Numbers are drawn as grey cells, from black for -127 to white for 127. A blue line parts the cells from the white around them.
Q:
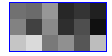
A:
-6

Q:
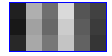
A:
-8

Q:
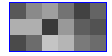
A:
68

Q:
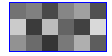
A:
-74

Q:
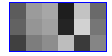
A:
13

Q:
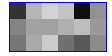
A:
75
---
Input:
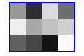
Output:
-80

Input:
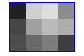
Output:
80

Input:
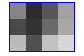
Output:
-83

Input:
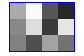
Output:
122

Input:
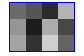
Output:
-42

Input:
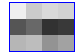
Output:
75
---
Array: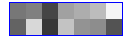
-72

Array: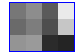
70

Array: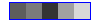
-34

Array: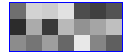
30

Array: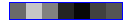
1

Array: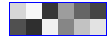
-80

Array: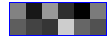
-60
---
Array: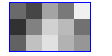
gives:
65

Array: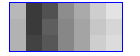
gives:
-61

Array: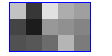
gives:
-40

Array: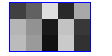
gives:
26

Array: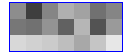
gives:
81

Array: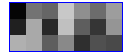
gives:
41

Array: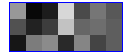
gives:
-3
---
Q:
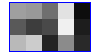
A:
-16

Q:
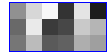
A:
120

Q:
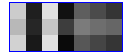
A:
97

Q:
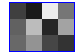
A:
108

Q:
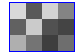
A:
83

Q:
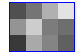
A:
48
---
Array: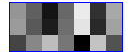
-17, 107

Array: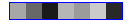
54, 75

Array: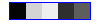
111, 111

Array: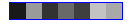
-22, 67

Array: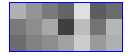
-64, 95

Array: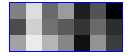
-36, 107
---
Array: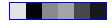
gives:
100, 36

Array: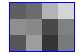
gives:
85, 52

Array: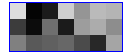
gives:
93, 78

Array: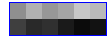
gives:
71, 57

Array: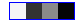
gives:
118, 10

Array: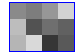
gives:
89, 82

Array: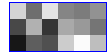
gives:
123, 100

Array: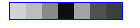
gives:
82, 61

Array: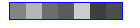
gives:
77, 54

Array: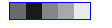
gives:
106, 40
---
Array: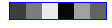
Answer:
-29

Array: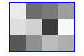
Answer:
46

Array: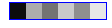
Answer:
103

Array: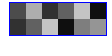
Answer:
21

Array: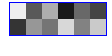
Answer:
74

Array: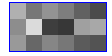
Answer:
-44

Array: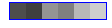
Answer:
78

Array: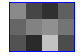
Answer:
-51
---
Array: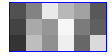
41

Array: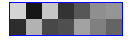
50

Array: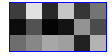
-45

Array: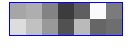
65

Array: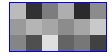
53

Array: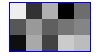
25
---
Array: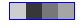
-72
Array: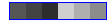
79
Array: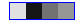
-105
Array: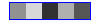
-78
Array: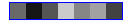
6
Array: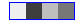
-65
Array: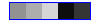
86
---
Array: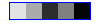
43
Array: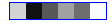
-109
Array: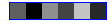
-124
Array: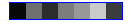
-16
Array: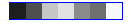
-48
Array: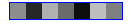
-88
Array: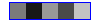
-103
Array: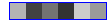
-61
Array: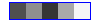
15
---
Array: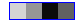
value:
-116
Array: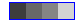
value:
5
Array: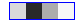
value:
44
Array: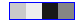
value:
-103
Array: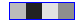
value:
98
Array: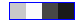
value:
-56
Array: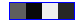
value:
111
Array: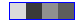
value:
16
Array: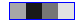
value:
-9
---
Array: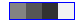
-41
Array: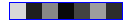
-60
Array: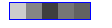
-65
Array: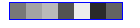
109
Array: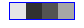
-78
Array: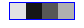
-105
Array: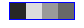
93
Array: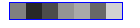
41
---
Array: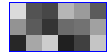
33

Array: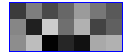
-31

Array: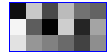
36

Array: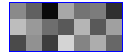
32

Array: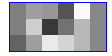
7

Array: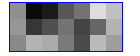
51

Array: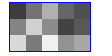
-39
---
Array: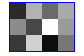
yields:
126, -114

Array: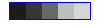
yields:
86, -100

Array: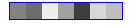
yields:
110, -65

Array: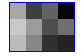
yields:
73, -120

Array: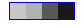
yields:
72, -102

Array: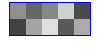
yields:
95, -61
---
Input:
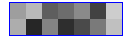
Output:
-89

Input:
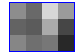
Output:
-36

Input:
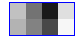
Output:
2

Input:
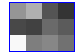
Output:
-62

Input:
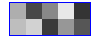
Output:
82

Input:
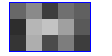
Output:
54

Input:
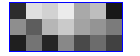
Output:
-34

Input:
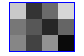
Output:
-40

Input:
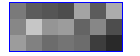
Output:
70

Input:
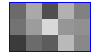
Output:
28
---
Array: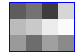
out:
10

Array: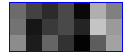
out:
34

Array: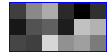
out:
-4

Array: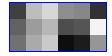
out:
22

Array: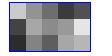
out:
54

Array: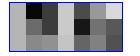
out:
-46

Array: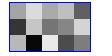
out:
-2
